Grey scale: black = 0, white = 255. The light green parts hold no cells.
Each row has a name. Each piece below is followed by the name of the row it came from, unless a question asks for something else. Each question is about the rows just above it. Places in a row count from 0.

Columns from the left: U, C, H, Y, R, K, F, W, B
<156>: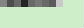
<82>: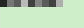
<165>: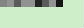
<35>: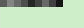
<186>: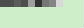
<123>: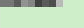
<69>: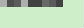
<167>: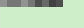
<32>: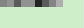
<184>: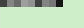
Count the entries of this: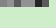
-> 7
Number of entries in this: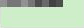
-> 9
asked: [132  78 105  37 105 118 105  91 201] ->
<156>
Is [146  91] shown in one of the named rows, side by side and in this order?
yes
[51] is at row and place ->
<186>, 5

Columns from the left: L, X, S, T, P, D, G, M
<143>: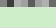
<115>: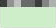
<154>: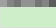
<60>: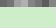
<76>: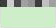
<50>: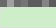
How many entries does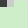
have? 2
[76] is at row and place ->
<76>, 2
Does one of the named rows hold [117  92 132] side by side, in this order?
yes
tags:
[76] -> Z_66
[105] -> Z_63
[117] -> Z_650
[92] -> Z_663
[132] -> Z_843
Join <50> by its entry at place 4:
Z_663
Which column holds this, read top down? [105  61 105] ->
L

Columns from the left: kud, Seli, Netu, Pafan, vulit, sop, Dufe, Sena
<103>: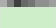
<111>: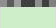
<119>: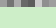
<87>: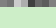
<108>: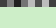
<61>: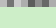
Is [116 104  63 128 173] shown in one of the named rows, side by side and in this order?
no
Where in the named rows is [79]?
<108>, 5
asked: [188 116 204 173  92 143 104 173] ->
<61>
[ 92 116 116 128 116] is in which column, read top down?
Seli
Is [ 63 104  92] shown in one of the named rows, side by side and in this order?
yes

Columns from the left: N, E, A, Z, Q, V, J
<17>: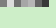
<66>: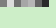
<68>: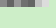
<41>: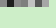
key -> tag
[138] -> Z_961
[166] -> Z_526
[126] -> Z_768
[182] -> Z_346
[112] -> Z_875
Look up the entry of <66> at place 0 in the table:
Z_768
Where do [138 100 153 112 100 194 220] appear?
<68>

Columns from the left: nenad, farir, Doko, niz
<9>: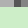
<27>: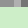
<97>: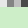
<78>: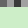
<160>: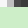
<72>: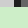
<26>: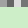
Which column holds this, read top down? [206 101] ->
farir
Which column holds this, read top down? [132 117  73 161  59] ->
niz

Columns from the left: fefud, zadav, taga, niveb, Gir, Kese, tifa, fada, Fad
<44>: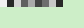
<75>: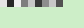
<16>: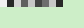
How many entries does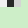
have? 3
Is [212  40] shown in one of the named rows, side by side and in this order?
no
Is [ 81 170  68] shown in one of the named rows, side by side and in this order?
no

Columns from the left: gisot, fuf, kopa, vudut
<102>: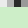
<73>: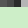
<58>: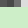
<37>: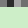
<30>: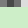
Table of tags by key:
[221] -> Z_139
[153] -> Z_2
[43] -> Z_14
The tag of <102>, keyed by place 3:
Z_2
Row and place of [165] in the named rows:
<37>, 2
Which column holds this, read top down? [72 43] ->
fuf
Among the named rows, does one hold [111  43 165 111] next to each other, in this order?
no

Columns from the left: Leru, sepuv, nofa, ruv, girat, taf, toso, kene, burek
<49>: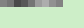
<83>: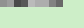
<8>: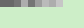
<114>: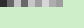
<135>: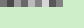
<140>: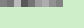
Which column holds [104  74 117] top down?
sepuv
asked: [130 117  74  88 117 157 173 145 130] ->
<49>

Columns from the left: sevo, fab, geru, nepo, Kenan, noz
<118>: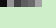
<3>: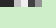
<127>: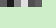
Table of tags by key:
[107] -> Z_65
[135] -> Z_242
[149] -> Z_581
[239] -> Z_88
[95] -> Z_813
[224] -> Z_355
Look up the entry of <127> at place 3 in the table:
Z_355
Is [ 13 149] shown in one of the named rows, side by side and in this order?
yes
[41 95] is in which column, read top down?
sevo
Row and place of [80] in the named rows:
<127>, 4
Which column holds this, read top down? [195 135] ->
geru
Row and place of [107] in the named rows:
<118>, 4

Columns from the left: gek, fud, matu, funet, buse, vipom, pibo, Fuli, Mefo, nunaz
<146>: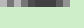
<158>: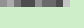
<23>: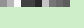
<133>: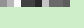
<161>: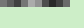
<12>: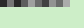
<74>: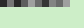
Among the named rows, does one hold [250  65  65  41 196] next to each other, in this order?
yes
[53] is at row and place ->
<74>, 6
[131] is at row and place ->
<74>, 7

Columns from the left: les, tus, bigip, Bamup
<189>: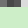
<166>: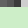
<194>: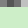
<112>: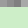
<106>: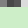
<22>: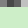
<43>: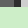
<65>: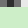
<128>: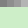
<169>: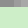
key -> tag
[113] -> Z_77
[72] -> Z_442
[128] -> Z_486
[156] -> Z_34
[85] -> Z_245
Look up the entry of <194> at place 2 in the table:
Z_77
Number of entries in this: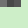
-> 3
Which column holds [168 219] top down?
Bamup
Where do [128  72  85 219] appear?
<106>
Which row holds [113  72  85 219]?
<189>

